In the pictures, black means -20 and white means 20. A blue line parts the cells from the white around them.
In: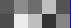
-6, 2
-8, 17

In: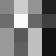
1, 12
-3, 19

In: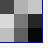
-9, 8
14, -1

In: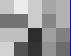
11, 17
-2, -2

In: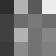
-13, 8
-10, -3

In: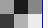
5, -16
-11, 8

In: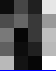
-18, -9
-8, -4

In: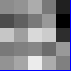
2, 3
-8, -5
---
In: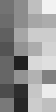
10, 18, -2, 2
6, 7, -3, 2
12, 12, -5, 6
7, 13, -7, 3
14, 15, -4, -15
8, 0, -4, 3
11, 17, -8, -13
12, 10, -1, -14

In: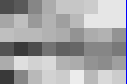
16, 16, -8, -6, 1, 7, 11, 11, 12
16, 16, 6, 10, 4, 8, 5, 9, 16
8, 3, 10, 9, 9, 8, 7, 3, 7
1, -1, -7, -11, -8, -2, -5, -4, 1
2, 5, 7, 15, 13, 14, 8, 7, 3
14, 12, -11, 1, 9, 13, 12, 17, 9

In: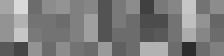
-2, 2, 6, 14, -3, 2, 3, 0, 1, -7, -1, 2, -10, -1, 1, 11
3, -4, 3, 8, -2, -2, -3, 0, 5, -7, -1, -3, -8, -8, -2, 10
1, -3, 3, 11, -1, -2, -2, 0, 5, -7, -3, -3, -7, -6, -2, 7
-3, 0, -6, -9, 3, -3, 2, -2, -3, 4, -5, -3, 8, 8, -3, -13

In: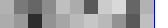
-4, 8, 8, -1, -4, 2, 10, 7, -6, 12, 14
-6, 10, 7, 4, -13, 3, 6, 9, 11, 9, 3

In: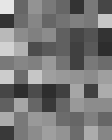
-1, -9, 16, -4, 3, -1, -4, -12
-1, 11, -12, -3, 1, -4, -2, 0
-7, -12, 9, 2, 0, 2, -5, -9
-6, -13, 13, 8, -8, -6, -5, -10
-1, -3, -1, 1, 0, 4, -2, -10
2, 5, 12, -3, 11, 5, 4, 3
-10, 7, -9, -13, -8, -13, -10, 6
2, 2, -5, 6, -4, -11, -4, 4
0, -4, 7, -1, 4, 3, -3, -4
7, 1, -11, -1, 2, 5, 3, -3

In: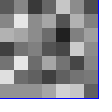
2, -8, -6, 1, -11, -4, 11
8, 0, 1, 16, 2, 6, -7
0, 5, 8, 6, 2, -3, -15
12, 2, -10, -2, 0, -7, -9
-9, 1, -2, 16, -3, 6, -2
-2, -1, 15, -3, -5, -10, -5
11, -5, 3, 3, 3, 6, 13
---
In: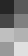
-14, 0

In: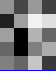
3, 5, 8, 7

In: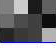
0, -8, -10

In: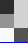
-13, 13

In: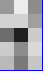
4, 13, 12

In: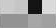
12, 3

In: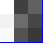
20, -3, -11
